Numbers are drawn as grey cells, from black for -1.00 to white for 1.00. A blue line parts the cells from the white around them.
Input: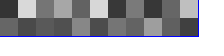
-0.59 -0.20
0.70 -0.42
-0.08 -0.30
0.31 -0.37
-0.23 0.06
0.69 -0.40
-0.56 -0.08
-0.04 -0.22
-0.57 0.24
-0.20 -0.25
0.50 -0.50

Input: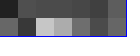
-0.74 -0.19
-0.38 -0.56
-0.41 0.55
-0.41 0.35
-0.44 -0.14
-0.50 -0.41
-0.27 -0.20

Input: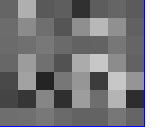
-0.21 -0.15 -0.16 -0.19 -0.43 -0.47 -0.14
0.37 0.09 -0.12 0.22 0.27 -0.58 -0.12
-0.30 -0.13 -0.06 -0.12 -0.72 0.05 -0.06
-0.26 -0.33 -0.17 -0.36 -0.07 -0.63 -0.17
-0.62 0.12 -0.23 0.34 0.18 0.23 -0.22
-0.27 0.44 -0.22 0.56 -0.53 -0.14 -0.22
-0.21 0.13 -0.07 0.10 0.56 0.41 -0.07
-0.29 -0.24 -0.21 -0.23 0.17 -0.65 -0.21

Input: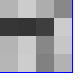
0.41 -0.58 0.41 0.43
0.60 -0.59 0.59 0.61
0.36 -0.51 0.06 0.01
0.07 0.60 0.55 0.40

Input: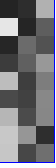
-0.72 0.80 -0.70 -0.53 0.48 -0.42 0.43 0.57 0.55
-0.65 -0.71 -0.16 -0.25 -0.51 -0.49 -0.41 0.18 -0.44
0.39 -0.26 -0.36 0.19 -0.02 0.07 0.06 -0.64 -0.13

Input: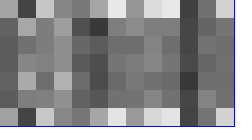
0.28 -0.23 -0.27 -0.27 -0.22 -0.28 0.26
-0.47 0.31 -0.11 0.05 0.33 -0.01 -0.47
0.55 -0.02 -0.02 0.01 -0.14 0.00 0.56
0.05 0.23 0.11 0.11 0.39 0.13 0.06
-0.05 -0.37 -0.19 -0.29 -0.15 -0.23 -0.07
0.30 -0.55 -0.28 -0.39 -0.40 -0.32 0.30
0.82 -0.01 -0.14 -0.08 -0.17 -0.11 0.79
0.18 0.10 -0.14 -0.03 -0.05 -0.10 0.20
0.72 -0.01 0.03 0.05 -0.12 0.04 0.69
0.82 -0.01 -0.14 -0.08 -0.17 -0.11 0.79
-0.49 -0.45 -0.45 -0.42 -0.55 -0.45 -0.47
-0.11 -0.21 -0.10 -0.20 -0.13 0.03 -0.09
0.65 -0.08 -0.14 -0.12 -0.14 -0.12 0.65

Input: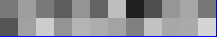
-0.05 -0.33
0.24 0.26
-0.05 0.61
-0.26 0.16
0.16 0.41
-0.22 0.36
0.49 0.28
-0.75 0.00
-0.38 0.52
0.18 0.32
0.31 0.33
-0.07 0.67

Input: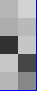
0.43 0.36 -0.61 0.56 0.43
0.65 0.45 0.55 -0.45 0.06

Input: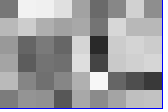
-0.07 0.45 0.20 0.29 0.46 -0.03
0.90 0.61 -0.21 -0.28 0.04 0.16
0.88 0.37 -0.04 -0.10 -0.12 0.14
0.76 0.27 -0.20 -0.13 0.05 -0.32
0.27 0.32 0.67 0.74 0.38 0.32
-0.17 -0.09 -0.68 -0.47 0.94 0.09
0.06 0.69 0.60 0.58 -0.21 0.29
0.64 0.44 0.66 0.63 -0.39 0.50
0.11 0.44 0.60 0.68 -0.55 0.52
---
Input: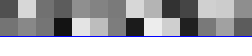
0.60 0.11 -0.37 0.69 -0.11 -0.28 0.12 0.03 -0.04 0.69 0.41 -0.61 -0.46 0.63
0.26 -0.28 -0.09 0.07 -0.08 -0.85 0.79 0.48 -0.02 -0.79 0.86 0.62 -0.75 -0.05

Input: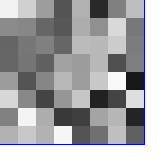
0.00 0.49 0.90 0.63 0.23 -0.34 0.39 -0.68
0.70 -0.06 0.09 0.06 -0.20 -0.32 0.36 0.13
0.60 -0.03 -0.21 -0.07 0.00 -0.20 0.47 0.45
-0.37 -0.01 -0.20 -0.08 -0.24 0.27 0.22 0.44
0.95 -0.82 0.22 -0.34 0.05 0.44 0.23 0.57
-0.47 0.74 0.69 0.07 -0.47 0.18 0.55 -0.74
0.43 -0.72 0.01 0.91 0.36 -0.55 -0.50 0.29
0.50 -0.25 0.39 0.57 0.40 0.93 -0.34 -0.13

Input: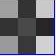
-0.60 0.58 0.25
-0.43 -0.70 -0.60
-0.56 0.64 0.21

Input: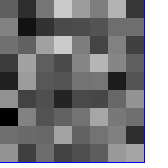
0.40 -0.58 -0.26 -0.65 -0.08 0.58 0.22 -0.01
-0.14 -0.14 0.02 -0.86 -0.61 -0.42 -0.40 -0.35
0.01 -0.50 -0.11 -0.24 0.26 0.59 -0.02 -0.47
0.05 -0.26 -0.53 0.27 -0.26 -0.43 0.05 0.42
-0.78 -0.34 -0.75 0.22 -0.32 -0.34 -0.10 -0.08
-0.19 0.15 0.14 -0.48 -0.38 -0.72 -0.43 -0.44
-0.06 -0.13 -0.99 0.02 -0.36 -0.23 -0.10 0.30
0.00 -0.65 -0.13 -0.17 -0.19 0.28 -0.23 -0.10
0.20 0.29 0.16 -0.50 -0.15 -0.48 -0.38 -0.27

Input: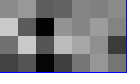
0.00 0.09 0.09 0.19 -0.27 -0.22 0.04
0.22 0.03 0.58 -0.29 -0.98 0.16 0.05
0.12 -0.54 -0.11 0.58 -0.33 0.47 0.30
0.18 -0.08 -0.48 -0.34 -0.96 -0.50 -0.08

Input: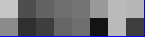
0.46 0.43 0.55 -0.39 -0.22 -0.14 -0.09 0.20
0.46 -0.52 0.09 -0.63 -0.51 -0.21 -0.14 -0.85

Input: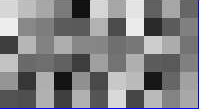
0.30 -0.20 0.68 0.49 0.31 -0.04 -0.86 0.67 0.30 0.79 -0.25
-0.28 0.00 0.86 0.07 -0.02 -0.28 -0.30 0.40 -0.40 0.84 -0.66
0.35 -0.10 -0.51 0.43 0.02 0.36 0.06 0.05 -0.13 -0.06 0.61
-0.30 0.00 0.53 -0.17 -0.14 -0.24 -0.52 0.25 -0.10 0.38 -0.28
-0.20 0.26 0.17 -0.58 0.37 -0.84 0.13 -0.43 0.57 0.46 -0.82
0.03 0.32 -0.36 -0.38 0.39 -0.50 0.39 -0.33 0.70 -0.44 0.46
